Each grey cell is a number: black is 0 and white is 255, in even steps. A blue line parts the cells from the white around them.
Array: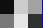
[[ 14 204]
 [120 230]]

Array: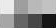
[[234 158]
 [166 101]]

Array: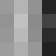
[[154 180]
 [147 193]]

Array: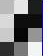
[[187 229]
 [217  13]]

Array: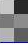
[[198  41]
 [120 140]]

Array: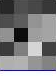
[[40 78]
 [77 92]]

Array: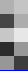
[[177 196]
 [ 70 173]]

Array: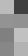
[[187  64]
 [147 145]]

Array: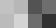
[[194 183]
 [187 212]]
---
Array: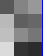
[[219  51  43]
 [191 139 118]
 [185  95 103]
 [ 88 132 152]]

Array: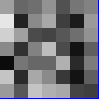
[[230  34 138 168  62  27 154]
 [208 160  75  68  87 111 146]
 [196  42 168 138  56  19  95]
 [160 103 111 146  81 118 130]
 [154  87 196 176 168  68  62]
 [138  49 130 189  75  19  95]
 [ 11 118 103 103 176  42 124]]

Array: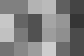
[[199 101  81 165 150  53]
 [193 122  81 157 143  75]
 [128 128 179 186  95  68]
 [115 136 157 205 107  75]]

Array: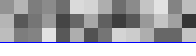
[[189 125 131 226  88 174  82 117 212 204 174 103 103 196]
 [181  88 117 153  69 103 167  96  61  88 153 196 161  53]
 [147 181 125 139 110 218 212 174 110 139 196 226 131 189]]

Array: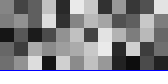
[[133  68  95 193  41 234 200  49 152  55  81 227]
 [125 146  95 221  49 133 185 165  81  95 200 125]
 [111 146 221  21 208 139 193 152  34  13  75  34]
 [103  61 171 139 158 171 200 234  41 208  61 111]
 [ 21  87  27  75 146 193  68 227 179 125 185 103]]

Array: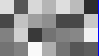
[[222  86 216 181 222 187  44]
 [129 208  57 115 129 135 241]
 [115 129 249 174 115  86  94]
 [ 72 194 159 143  72  72 200]]

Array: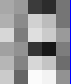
[[215 125 223 203 154]
 [203 102 251 243 146]
 [182 131 215 196 109]
 [176 139 209 188 117]
 [168 154  59  44 117]
 [161 146  52  23 125]]
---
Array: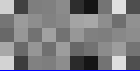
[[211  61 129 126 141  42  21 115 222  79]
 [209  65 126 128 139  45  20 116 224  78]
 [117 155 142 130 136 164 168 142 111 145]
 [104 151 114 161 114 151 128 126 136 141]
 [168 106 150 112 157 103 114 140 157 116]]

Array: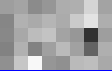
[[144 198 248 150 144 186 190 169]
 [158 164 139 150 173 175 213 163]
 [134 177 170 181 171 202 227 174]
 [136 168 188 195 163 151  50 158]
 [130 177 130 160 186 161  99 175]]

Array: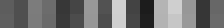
[[ 95  79 123 106  57  76 151  77 207  70  31 179 198 153  54 106]
 [ 93  79 124 108  55  69 152  82 208  67  28 180 207 151  54 103]]

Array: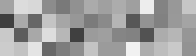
[[204 194 228 104 125 142 195 155 155 241 173 189 201 147]
 [163 220 216 140 121 145 171 160 172 159 237 131 152 198]
 [ 63 170 102 196 166 151 123 138 181  87 147 129 153 164]
 [201  93 168 221 183  64 155 159 133 130  82 172 182 150]]

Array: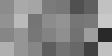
[[176 149 134  94 115 104  65 192]
 [140 169 165 123 119  80  95 193]
 [146 186 117 140 147 118 121 201]
 [134 149 119 131 143 114 158  41]]

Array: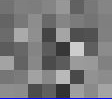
[[142 140  76  95  50 159 138 164]
 [114 127 125 133 151  97 120 133]
 [100 120 141 105 133 123 116 127]
 [107 170 143  68 165  78  81 128]
 [ 92 103 132  92  55 205  95 140]
 [163  99 136  75  91 155 153 129]
 [118 123 162 137 185  73 146 140]]

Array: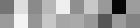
[[155 244 149 199 166 170 152  86 155 130]
 [116 222 138 184 239 143 200 153   6 157]]
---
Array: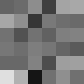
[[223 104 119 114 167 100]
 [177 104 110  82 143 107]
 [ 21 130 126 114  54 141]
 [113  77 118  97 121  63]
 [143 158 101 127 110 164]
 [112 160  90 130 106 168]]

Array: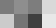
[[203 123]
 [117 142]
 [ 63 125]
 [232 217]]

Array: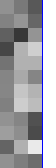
[[145 100 158 146 128 134 133 115  70  96 130 145]
 [126 176 142 133 205 197 169 177 178  55 149 121]
 [108 234  75  81 188 179 133 177 207 148 102  88]]

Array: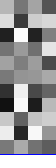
[[121 237 200  17  49 121 162 115  32 220 183]
 [170  38  98 249 239 148 126 154 252  59 118]
 [114 248 195  28  73 151 157 112  34 205 164]
 [ 93 149 206 185 100 169  75 229 128 215  84]]

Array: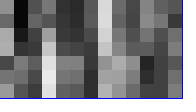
[[154 116  71 174 170 104 144]
 [ 84 110 123  53  24   7   7]
 [ 60  73  93  58  65 100  81]
 [225 234 224 198 160  84 119]
 [ 97 117 129  75  57  54  49]
 [ 89 111 128  67  51  44  42]
 [ 47  46  57  59  75  91  88]
 [179 162 147 196 210 219 217]
 [147 160 172 133 119  98 107]
 [107 125 142  91  79  69  71]
 [ 66  45  36  92 116 138 132]
 [ 65  65  65  69  79 118  96]
 [125 111  87 125 111  57  85]]

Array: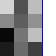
[[ 27   8 137 211]
 [107 117  94  81]
 [ 63 191 145 189]]
